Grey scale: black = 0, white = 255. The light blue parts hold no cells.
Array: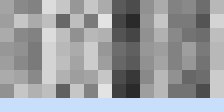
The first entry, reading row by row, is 164
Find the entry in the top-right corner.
184
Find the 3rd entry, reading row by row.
130
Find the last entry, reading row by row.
204
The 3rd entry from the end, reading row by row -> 115
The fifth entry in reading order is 198
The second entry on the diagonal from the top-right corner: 84
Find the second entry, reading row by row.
137
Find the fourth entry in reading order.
220
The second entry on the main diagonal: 198
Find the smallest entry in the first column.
145
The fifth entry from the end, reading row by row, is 184
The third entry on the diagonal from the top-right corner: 115
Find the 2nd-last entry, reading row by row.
76
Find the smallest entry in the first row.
76

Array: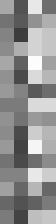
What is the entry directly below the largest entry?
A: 218
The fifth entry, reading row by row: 115
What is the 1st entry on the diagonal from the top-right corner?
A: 109
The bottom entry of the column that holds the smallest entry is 67
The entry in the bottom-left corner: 123
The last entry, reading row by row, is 197
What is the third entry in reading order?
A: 232
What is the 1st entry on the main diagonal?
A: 167
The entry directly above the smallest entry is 89
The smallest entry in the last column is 103
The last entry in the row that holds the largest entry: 160
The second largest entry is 245
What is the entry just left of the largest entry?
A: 97
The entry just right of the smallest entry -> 211
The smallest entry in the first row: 82

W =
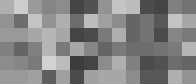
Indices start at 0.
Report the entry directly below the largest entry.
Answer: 95
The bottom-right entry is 147
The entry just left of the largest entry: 122
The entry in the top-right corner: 115
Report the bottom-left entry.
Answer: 153
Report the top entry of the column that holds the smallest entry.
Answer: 68
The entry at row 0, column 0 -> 175
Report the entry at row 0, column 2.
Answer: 153
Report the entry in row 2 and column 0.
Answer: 153
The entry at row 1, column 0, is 147
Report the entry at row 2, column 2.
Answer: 167
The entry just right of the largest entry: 188
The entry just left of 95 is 160

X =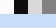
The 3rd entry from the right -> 14
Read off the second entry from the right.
217

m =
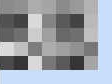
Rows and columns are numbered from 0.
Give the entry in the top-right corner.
178
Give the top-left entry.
139
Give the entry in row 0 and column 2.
172
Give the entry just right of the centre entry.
104
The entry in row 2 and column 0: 96
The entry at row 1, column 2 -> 217
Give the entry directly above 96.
82

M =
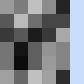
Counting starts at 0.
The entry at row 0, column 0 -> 154
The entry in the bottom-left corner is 160
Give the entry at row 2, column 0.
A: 57
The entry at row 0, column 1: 124
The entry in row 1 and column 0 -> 88
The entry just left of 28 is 88
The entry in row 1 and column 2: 110
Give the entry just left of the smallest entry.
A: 117
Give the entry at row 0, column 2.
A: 192

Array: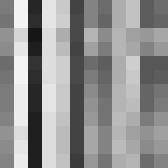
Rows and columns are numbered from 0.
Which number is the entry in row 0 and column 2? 38
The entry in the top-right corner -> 108
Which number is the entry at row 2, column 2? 22
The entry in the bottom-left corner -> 131
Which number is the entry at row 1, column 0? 116
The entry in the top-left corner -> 123
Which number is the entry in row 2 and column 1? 214
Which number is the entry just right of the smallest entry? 221
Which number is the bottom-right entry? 131
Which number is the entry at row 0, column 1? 243
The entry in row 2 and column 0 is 146

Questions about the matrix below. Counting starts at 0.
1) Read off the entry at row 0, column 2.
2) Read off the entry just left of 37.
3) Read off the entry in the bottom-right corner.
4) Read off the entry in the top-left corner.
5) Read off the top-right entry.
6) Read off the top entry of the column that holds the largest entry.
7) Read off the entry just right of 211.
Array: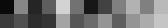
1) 37
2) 135
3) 197
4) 10
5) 185
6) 211
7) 114

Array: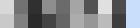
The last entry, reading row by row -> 61
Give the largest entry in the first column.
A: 216
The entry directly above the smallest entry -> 48
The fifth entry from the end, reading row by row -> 101
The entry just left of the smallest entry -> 128

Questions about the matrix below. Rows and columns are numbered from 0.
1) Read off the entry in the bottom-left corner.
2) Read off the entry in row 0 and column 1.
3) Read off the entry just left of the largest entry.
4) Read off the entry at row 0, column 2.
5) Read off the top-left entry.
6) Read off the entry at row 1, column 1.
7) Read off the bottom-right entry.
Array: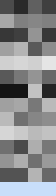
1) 83
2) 42
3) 208
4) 96
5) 75
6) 128
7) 104

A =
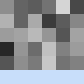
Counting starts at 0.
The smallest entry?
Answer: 39
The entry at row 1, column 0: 178
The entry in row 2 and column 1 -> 163
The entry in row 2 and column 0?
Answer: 156
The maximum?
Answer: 213
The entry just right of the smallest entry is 149
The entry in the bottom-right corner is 129
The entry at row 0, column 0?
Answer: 142
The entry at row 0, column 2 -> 92

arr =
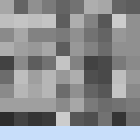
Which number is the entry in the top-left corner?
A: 167
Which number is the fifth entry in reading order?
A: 100
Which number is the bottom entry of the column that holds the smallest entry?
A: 44
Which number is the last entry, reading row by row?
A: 108
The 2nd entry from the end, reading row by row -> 52
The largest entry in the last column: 152
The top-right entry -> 93
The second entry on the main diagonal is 196
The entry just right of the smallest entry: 66
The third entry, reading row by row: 144
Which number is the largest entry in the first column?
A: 190
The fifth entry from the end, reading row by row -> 87
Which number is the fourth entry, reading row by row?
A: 122
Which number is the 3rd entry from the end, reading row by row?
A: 114
